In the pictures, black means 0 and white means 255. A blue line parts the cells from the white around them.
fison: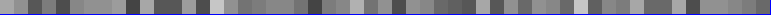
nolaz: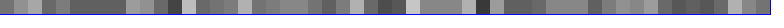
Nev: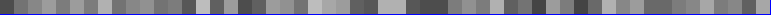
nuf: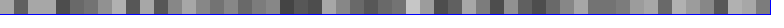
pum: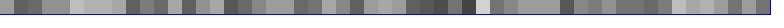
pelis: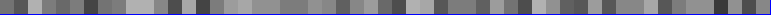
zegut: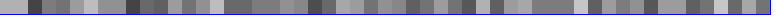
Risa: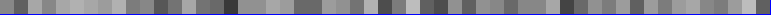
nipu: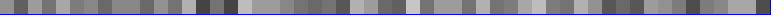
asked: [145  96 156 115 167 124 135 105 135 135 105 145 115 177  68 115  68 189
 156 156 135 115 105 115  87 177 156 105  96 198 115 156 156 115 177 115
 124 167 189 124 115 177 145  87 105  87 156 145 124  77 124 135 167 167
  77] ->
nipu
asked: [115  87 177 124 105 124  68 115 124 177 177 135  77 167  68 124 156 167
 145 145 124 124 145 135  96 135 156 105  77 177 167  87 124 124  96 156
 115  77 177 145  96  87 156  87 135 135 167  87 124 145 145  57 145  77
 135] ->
pelis
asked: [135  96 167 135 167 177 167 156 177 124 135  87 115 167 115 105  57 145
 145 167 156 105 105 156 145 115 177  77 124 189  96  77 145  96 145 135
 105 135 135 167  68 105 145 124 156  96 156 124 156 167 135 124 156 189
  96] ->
Risa

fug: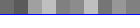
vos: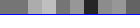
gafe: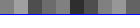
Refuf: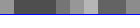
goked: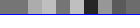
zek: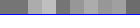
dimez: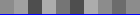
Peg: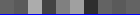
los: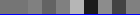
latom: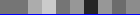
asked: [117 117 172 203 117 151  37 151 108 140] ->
latom
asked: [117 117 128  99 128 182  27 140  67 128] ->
los
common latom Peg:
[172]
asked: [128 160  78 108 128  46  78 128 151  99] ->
gafe

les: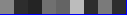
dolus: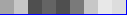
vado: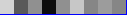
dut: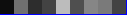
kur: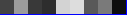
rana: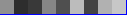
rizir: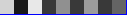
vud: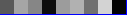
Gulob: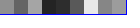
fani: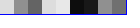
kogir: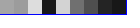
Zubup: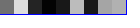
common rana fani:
[144]
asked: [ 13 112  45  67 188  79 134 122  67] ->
dut
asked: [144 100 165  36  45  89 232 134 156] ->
Gulob
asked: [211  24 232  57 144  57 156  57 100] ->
rizir

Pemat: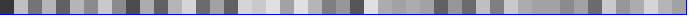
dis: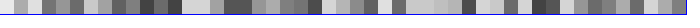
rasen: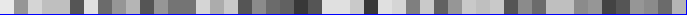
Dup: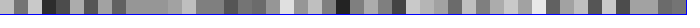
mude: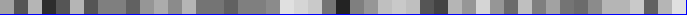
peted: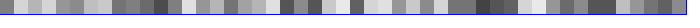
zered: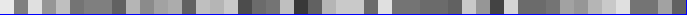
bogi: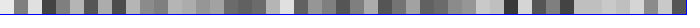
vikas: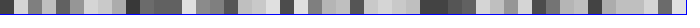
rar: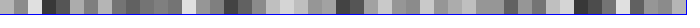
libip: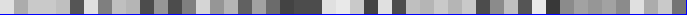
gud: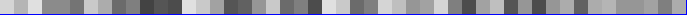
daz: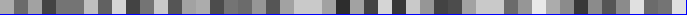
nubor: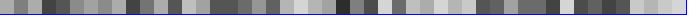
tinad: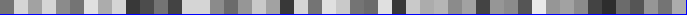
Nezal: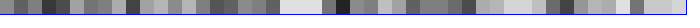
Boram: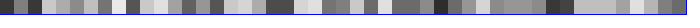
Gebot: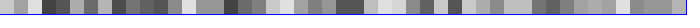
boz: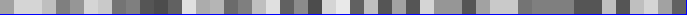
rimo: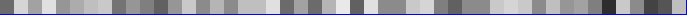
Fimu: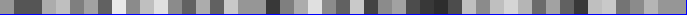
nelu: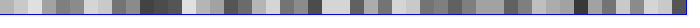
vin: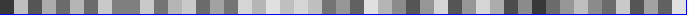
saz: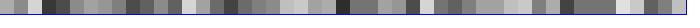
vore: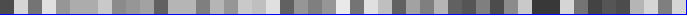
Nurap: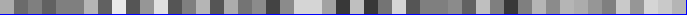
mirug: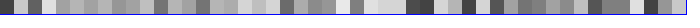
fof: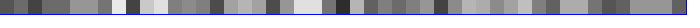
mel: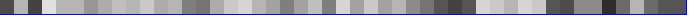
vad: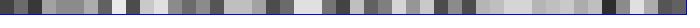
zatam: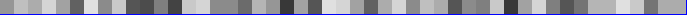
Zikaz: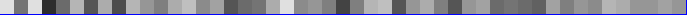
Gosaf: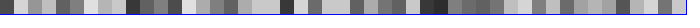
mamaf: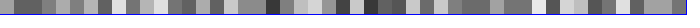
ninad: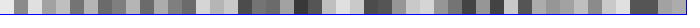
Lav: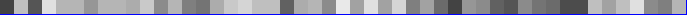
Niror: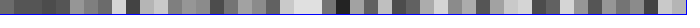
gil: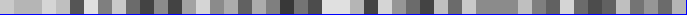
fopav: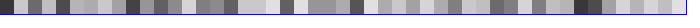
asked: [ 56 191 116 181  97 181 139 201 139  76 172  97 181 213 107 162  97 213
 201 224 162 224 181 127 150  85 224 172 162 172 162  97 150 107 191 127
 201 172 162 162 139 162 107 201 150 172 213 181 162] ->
Pemat
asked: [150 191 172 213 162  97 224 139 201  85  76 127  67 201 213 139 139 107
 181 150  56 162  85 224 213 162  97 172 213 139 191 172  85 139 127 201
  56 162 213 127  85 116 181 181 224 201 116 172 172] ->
zatam
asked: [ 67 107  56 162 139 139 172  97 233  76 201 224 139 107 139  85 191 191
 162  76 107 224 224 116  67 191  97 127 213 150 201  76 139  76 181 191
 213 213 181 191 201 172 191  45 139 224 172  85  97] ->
vad

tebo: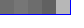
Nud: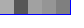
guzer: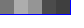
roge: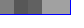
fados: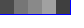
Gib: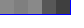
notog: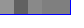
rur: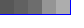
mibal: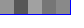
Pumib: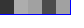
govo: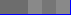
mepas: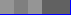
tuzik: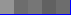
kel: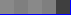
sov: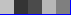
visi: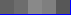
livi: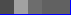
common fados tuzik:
[118]
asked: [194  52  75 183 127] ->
sov
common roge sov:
[127]
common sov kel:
[127]

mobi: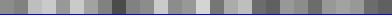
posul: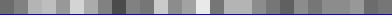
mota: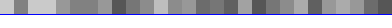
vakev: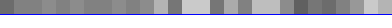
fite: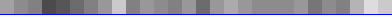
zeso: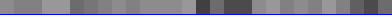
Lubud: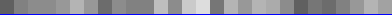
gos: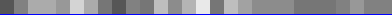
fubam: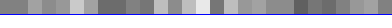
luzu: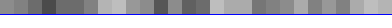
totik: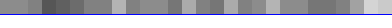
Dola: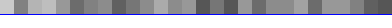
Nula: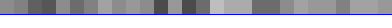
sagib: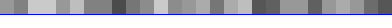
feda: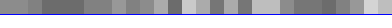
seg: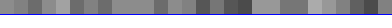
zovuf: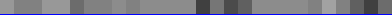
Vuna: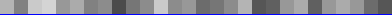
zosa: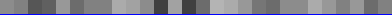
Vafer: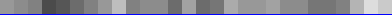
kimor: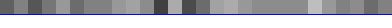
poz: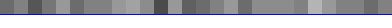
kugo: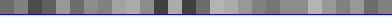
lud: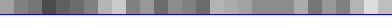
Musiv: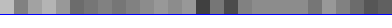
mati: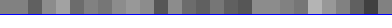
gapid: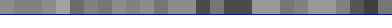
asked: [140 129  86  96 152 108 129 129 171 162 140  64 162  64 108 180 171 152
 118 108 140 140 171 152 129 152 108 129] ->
zosa
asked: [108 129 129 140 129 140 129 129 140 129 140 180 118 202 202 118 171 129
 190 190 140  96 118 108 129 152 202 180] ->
vakev
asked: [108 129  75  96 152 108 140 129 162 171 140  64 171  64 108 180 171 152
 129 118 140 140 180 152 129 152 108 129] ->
kugo
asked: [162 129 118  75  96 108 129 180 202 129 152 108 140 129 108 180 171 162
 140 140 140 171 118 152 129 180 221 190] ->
lud
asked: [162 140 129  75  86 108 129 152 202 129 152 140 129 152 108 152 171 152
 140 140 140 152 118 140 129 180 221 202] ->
fite
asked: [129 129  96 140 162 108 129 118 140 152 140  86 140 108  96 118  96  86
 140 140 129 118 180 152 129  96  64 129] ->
mati

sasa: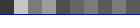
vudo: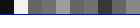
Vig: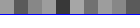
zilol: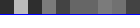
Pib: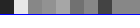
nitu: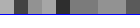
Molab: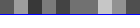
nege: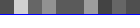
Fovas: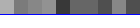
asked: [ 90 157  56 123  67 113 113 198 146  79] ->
Molab
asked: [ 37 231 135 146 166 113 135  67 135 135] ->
Pib
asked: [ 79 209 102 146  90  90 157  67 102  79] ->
nege
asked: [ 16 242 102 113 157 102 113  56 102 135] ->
vudo
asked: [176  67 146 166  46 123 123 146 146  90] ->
nitu

